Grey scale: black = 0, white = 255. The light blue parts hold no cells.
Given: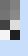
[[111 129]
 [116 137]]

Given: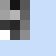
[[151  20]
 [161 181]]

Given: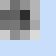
[[175 112]
 [ 94  97]]

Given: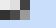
[[236 223]
 [ 50  75]]

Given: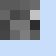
[[ 90  90]
 [101  71]]

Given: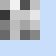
[[176 241]
 [ 54 200]]
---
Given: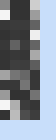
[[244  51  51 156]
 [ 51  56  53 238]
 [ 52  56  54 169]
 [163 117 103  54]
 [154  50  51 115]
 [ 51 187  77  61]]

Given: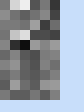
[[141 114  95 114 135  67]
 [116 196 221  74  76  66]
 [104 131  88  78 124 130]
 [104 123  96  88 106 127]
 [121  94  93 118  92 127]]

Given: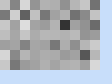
[[121 207  97 193 119 162 177 114 138 195]
 [190 167 197 172 183 182 178 186 148 156]
 [214 137 181 165 173 171 155 162  87 183]]

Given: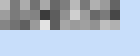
[[157 123 137 131  59  93 145 207 156 105 123  71]]

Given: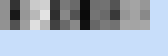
[[145  24 151 184 227  46 136  82  10 116 106  57 150 163 137]]

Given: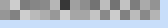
[[150 130 206 186 173 152 205 166 166 196 137 204 129 187 137 180]]

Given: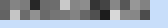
[[ 99 197 108 145 106 117 120 131 103  80  28 216 137 135  76]]
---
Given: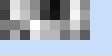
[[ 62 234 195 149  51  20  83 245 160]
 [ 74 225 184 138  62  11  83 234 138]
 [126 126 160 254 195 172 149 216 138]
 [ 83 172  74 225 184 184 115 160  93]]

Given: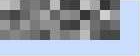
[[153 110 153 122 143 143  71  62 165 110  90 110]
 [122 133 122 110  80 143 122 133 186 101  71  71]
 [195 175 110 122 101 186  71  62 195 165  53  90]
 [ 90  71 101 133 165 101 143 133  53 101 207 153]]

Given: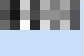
[[105  52 250  42 219 116 196  85]
 [ 95  32 207  64 178 125 166  95]
 [ 73  21 166  73 144 144 135  85]]

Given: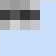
[[176 209 188 199]
 [164 155 164 199]
 [ 59  82  50  71]]

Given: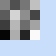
[[ 91 212 142  69]
 [130  80 118 192]
 [ 60 183 109 163]
 [  5 173  36 250]]

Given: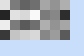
[[ 36 225 216 249 123 135  45]
 [ 57 196 207 216 135 156  90]
 [225 123  99 111 166 147 175]
 [237 123  90 111 175 147 166]]

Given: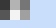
[[ 86 243 160]
 [ 55 179 118]]
